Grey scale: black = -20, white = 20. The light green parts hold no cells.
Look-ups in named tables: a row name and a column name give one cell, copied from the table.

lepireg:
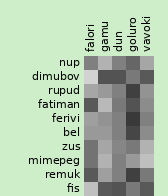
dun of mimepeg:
0
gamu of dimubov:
-7
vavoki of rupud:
3
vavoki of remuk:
-1
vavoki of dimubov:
-6
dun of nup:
0
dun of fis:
-7
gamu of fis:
-6
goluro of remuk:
-10
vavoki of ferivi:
0
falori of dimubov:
13
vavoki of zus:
8
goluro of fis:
-1
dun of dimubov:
-7
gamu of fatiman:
9
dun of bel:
0
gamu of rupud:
4
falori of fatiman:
-6
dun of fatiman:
-1
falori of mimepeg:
-2

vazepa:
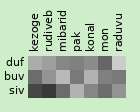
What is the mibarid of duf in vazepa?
1
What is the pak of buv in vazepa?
-1
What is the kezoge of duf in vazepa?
7
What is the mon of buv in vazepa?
0
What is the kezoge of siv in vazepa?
-9
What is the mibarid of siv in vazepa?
-3
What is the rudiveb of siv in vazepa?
-11
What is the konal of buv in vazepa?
8
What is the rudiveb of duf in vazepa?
5
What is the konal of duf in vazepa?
2
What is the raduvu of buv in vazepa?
-1
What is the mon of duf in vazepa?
-4
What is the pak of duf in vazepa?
0
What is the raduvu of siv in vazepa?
3
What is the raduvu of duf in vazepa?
12
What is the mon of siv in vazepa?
-3
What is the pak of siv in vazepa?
8

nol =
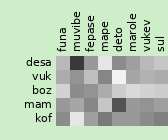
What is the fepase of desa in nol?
4
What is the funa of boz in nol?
13
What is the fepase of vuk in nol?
10
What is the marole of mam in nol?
4
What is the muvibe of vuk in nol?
3
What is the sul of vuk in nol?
7
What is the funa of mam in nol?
4
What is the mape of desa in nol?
16
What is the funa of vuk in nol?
7
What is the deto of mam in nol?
-7
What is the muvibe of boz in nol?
2
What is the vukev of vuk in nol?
8
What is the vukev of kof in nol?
2
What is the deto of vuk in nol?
18
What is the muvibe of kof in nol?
16
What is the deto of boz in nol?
12
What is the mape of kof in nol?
-1

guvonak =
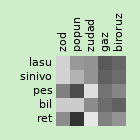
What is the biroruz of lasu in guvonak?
-4
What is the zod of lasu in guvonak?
13
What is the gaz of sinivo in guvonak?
-5
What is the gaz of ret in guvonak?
0
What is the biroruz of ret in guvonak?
3
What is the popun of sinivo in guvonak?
8
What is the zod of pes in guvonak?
0
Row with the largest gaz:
ret

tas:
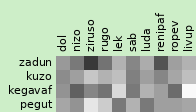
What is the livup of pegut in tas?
6
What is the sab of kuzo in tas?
0
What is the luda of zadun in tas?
7
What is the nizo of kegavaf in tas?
-5
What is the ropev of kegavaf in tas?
-3
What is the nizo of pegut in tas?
3
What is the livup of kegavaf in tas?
19
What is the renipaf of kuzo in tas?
1
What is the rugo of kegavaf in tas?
-2
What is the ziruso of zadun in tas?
-11
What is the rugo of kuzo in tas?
8
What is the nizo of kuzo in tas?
5
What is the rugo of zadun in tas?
-2
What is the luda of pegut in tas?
-1
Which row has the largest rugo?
pegut

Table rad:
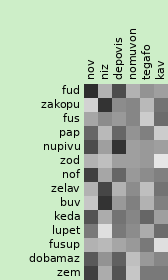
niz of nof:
6
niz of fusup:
9
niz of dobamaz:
3
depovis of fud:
-8
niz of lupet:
15
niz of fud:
8
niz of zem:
7
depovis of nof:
-4
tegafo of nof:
2
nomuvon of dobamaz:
10
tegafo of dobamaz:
4
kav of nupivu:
5
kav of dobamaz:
1
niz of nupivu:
5
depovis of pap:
-4
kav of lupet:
-3
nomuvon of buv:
0

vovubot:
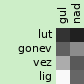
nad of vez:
-6
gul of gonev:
-5
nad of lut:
-15
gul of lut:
-12
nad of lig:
-4
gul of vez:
7
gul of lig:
19
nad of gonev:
2
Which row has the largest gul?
lig

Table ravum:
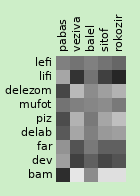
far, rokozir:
-5
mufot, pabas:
-2
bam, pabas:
-13
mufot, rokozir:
-1
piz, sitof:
6
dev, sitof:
-9

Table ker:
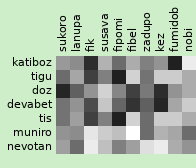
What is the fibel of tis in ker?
13
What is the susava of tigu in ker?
0
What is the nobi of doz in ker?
7
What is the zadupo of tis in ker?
-3
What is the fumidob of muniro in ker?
6
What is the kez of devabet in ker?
-14
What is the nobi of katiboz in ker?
17
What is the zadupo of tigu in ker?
-2

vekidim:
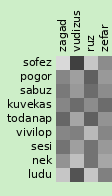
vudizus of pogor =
5
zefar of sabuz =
2
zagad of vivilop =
1
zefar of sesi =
4
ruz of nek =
-2
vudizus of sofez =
-10
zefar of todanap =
3
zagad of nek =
3
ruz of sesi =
-2
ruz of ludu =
11
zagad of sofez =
14
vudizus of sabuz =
4
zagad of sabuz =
-1
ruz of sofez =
11

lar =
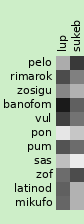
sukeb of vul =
-2
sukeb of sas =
17
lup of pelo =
7
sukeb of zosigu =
8
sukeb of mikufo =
8
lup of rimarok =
-8
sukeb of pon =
11
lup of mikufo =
-4
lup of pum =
-7
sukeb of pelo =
-11
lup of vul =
-10
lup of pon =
16
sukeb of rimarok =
0
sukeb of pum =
-3
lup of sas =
10
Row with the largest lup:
pon

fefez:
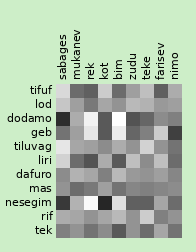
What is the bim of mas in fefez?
-2
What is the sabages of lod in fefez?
11
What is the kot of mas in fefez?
5
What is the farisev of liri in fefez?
10
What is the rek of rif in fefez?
3
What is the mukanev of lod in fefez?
5
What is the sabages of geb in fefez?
-2
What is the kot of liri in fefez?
7
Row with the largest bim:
dodamo

